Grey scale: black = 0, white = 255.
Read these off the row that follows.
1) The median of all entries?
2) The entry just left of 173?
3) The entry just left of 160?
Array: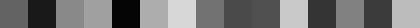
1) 114
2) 5
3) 137

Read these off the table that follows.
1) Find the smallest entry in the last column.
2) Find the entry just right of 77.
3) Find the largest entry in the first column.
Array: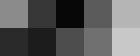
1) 181
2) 112
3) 139

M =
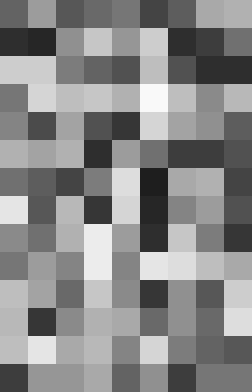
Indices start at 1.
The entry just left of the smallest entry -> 221
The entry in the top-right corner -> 177
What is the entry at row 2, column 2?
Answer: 38
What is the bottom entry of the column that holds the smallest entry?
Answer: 144
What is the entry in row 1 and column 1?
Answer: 99
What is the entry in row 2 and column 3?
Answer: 144
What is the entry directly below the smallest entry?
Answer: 38
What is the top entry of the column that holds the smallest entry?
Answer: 68
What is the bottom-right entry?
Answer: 118
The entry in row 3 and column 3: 124
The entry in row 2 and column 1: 46
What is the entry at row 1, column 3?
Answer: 87
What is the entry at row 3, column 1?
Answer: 205
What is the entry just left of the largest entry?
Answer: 177
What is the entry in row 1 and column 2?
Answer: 156
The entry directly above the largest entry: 190
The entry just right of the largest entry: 190
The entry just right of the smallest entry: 169
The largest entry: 249
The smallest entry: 30

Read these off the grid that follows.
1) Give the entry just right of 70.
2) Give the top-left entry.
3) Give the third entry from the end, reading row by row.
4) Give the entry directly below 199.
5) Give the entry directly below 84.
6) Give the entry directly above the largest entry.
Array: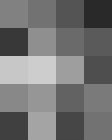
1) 114
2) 129
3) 164
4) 136
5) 106
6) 143

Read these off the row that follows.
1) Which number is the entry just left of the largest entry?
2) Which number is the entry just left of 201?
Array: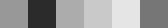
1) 201
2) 172
